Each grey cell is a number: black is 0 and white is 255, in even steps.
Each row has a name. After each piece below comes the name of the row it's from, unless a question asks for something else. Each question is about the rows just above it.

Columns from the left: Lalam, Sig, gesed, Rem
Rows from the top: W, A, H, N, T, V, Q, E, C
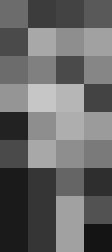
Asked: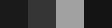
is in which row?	C
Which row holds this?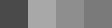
V

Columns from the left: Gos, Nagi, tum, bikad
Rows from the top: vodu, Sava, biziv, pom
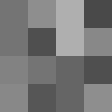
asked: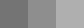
vodu
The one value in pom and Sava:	[136]
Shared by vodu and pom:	[142]
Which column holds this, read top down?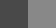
bikad

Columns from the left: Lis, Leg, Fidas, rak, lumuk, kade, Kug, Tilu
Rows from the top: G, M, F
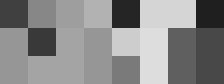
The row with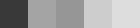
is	M
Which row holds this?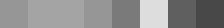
F
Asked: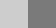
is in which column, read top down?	lumuk
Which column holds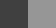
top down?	Lis
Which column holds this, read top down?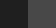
Tilu

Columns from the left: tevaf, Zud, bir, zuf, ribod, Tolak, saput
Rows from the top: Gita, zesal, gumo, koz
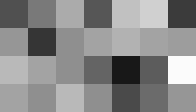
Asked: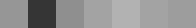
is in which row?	zesal
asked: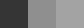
zesal
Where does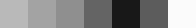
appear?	gumo
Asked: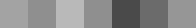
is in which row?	koz
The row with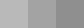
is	gumo

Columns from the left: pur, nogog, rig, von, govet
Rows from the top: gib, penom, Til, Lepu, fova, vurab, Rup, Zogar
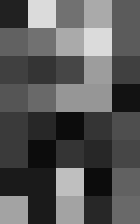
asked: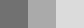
penom
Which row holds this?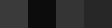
vurab
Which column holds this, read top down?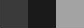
pur
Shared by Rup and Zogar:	[26]
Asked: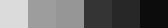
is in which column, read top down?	von
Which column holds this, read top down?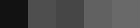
govet

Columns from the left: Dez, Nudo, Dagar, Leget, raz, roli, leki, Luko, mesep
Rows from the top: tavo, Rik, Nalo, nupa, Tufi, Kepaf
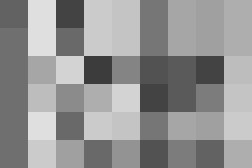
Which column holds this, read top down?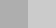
Leget
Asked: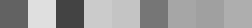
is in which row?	tavo
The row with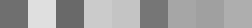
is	Rik
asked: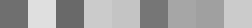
Tufi

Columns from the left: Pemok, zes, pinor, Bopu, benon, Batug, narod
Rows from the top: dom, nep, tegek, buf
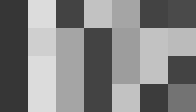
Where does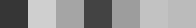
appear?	nep
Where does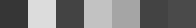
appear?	dom
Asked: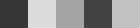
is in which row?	buf

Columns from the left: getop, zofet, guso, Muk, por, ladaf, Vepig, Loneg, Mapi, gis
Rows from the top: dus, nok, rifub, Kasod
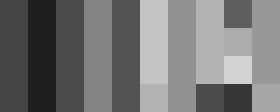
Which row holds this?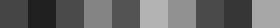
Kasod
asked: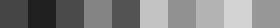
rifub
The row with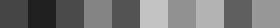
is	dus

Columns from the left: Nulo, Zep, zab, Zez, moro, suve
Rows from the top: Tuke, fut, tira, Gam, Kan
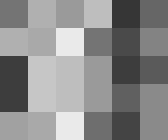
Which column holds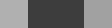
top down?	Nulo
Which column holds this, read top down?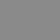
suve
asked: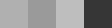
Tuke
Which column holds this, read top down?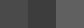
moro
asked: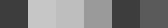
tira

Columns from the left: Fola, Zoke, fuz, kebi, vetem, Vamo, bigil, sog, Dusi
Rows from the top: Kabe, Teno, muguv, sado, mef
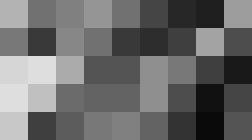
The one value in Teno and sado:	[77]
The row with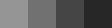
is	Kabe
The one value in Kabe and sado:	[69]
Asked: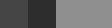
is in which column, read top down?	Vamo
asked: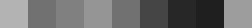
Kabe
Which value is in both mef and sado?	[99]

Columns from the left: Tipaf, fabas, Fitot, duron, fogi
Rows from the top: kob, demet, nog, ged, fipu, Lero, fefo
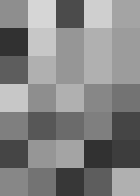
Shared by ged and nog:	[176]
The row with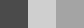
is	kob
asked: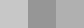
demet
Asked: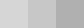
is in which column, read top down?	fabas
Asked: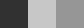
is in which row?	demet
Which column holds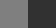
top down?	duron
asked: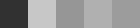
demet

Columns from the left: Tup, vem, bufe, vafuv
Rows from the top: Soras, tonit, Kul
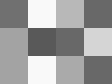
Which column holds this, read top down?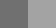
Tup
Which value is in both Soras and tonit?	[104]
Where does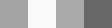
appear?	Kul
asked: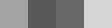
tonit

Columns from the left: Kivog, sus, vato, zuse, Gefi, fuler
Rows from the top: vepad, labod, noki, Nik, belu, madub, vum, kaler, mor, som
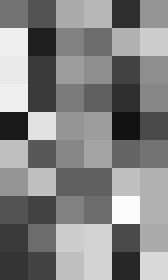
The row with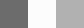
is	kaler
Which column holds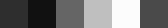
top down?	Gefi
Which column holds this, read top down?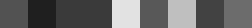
sus
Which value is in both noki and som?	[66]
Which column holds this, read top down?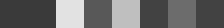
sus
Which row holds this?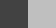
som
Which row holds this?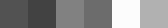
kaler

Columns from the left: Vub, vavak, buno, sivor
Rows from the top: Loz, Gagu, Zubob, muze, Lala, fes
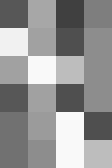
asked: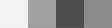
Gagu
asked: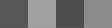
muze
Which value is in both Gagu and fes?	[141]
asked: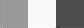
Lala
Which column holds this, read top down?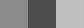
sivor
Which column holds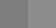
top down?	sivor
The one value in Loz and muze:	[87]

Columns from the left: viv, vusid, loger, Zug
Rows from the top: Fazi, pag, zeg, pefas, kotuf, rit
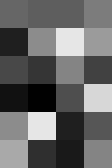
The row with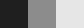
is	pag
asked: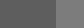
Fazi
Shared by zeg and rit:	[132]
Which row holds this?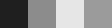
pag
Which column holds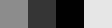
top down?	vusid
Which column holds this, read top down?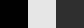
vusid

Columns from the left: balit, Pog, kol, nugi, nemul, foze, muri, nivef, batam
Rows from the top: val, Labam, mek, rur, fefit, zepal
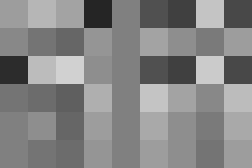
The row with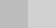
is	mek
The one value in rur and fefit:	[128]
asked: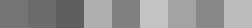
rur
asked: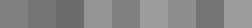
zepal

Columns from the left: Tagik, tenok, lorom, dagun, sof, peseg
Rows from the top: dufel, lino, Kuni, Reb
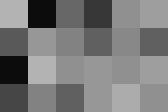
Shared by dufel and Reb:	[144]
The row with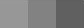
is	lino
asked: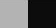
dufel

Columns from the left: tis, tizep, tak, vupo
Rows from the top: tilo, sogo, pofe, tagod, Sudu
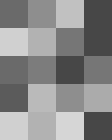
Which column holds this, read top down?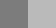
tizep
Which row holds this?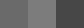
pofe
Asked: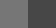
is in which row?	sogo
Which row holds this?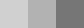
sogo
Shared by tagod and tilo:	[142]
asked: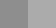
tagod
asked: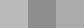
tagod

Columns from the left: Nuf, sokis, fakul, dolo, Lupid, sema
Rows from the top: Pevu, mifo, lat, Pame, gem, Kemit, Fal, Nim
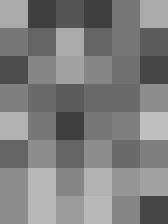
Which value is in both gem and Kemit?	[127]
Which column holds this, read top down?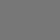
Lupid
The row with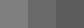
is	Pame
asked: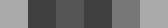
Pevu
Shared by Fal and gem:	[177]

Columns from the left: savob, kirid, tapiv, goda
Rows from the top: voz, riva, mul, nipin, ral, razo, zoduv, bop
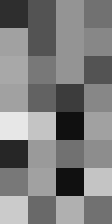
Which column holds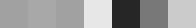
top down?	savob
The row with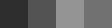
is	voz
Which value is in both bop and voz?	[113]
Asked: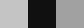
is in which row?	ral
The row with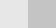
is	ral

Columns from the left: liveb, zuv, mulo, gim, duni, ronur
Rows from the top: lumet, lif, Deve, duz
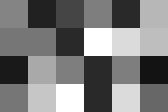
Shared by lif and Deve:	[41]
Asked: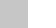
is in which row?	duz
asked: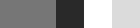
lif
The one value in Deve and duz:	[41]
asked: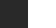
lif
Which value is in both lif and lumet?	[41]

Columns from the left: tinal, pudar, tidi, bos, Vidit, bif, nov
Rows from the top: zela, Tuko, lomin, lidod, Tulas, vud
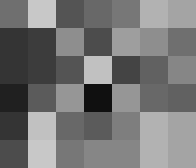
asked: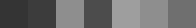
Tuko
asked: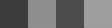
Tuko
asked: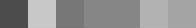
vud
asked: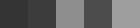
Tuko

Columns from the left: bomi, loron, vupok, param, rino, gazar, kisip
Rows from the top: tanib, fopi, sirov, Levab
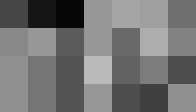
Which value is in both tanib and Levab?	[151]
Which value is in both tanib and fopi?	[151]

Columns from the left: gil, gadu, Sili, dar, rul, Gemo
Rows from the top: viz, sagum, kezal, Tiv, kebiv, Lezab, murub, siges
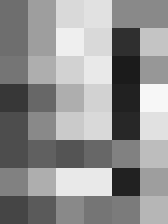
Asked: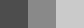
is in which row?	kebiv
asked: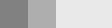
murub

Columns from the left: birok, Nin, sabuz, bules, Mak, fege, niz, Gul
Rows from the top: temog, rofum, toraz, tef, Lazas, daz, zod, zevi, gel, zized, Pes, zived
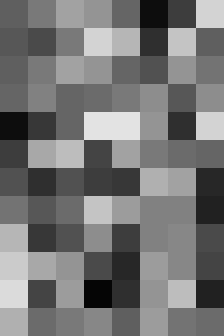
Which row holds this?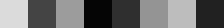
Pes
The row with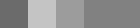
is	zevi
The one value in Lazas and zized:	[148]
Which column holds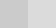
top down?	birok

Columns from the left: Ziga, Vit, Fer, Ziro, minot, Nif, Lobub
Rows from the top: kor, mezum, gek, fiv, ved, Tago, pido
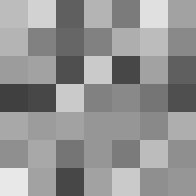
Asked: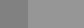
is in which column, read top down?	Ziro
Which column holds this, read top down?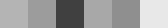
Ziga
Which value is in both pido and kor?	[162]
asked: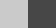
gek
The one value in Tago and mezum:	[188]
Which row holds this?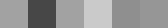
pido
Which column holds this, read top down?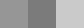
minot

